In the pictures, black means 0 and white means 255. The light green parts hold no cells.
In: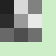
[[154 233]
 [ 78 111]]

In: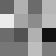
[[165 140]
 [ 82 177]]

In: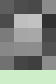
[[191 194]
 [166 168]]

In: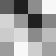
[[152  32]
 [218 138]]

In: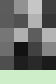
[[ 81 179]
 [176  93]]

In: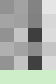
[[160 129]
 [196  62]]

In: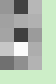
[[172 177]
 [ 63 155]]
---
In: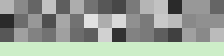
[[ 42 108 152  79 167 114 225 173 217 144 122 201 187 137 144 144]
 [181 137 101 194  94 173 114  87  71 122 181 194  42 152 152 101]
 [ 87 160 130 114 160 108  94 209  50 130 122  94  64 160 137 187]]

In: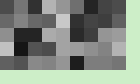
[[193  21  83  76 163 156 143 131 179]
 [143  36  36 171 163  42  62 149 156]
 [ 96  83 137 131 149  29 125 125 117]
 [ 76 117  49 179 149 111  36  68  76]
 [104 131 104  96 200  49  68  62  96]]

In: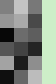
[[163  28 142]
 [ 86  67  36]
 [ 15 102 188]
 [  7 108  94]
 [150 169  73]
 [128 195 120]]

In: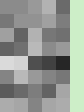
[[160  99 178 119 112]
 [ 91 106 125  99 166]
 [ 99 112 185 139 153]
 [139 139 153 178 106]
 [119 146 146 160 125]
 [172 166 132 166 172]
 [132 185 153 132 119]
 [218 211  79  65  38]]

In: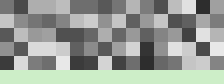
[[117  74 174 174 189 110 110  88 117 181 124  80 189 225  45 160]
 [145  88 218 218 204  96 139  88 160 212  52 145 225 204  74 232]
 [197 139 117 103 132 189 204 145 197  96 153 197  80  96 168 124]
 [ 88 189 153 160  80  80 103 174 103 153  96 132 153  66 225 181]
 [ 59 218 124 110 232  59  66 212  66 110  45 103 117 197 204 132]]

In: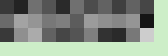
[[ 57  35 112  84  42 112  76  98  63  98  70]
 [ 57 143 171  98  70  84 127  50  42 120 205]
 [106 163 149 120 127  92 155 143 135 149  21]]

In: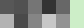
[[179  74 133 199 147]
 [ 87  81 117  51 103]]

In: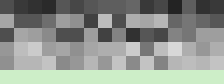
[[ 78  57  49  42  86  71  86  94  94 102  57  71  35  94  49  57]
 [166  86  86 110 158 144  65 189  78 174 166 182 102 118 102  86]
 [ 78 166 158 138  78  78 158  65 131  49  86  71 131 118 158 158]
 [144 182 182 195 138 151 182 151 195 138 195 131 182 189 182 195]
 [151 189 203 158 166 144 166 174 174 203 118 189 216 174 151 174]]
